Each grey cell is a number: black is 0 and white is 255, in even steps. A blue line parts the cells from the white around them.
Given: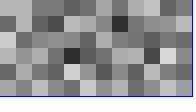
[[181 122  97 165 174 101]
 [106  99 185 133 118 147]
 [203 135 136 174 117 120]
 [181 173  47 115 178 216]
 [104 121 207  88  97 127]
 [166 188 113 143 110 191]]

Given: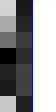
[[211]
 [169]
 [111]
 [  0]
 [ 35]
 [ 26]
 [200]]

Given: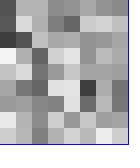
[[ 84 179 148 146]
 [ 87 175 102 210]
 [ 62 191 172 152]
 [244  99 227 187]
 [194 115 199 164]
 [165 102 227 173]
 [154 134 226 184]
 [232 139 152 159]
 [206 128 212 236]]

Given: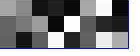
[[166  20  10 250]
 [ 99 157 254  38]
 [ 98  94  36 238]]

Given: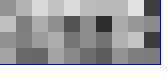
[[148 217 220 185 225]
 [192 172  83  46 151]
 [145 155 118 115 196]
 [165 102 137  91 125]]

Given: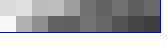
[[220 187 157  98  95]
 [247 143  96 102  69]]

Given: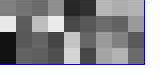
[[127 106  38 183 178]
 [233 189  72 109 154]
 [ 18 101 196 154  89]
 [ 18  94 212 164 107]]

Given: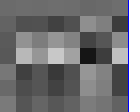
[[107 108 109 106]
 [ 99  81  80 127]
 [ 90 125 131  86]
 [ 88 150 162  61]
 [119  85  80 130]
 [105  85  83 127]
 [122 101  98 116]]
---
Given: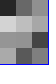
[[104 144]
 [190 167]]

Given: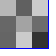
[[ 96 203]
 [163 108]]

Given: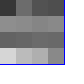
[[108  82]
 [139 133]]

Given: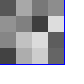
[[168 120]
 [128  62]]

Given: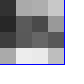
[[170 174]
 [ 90  74]]

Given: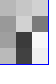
[[198 209]
 [210 122]]
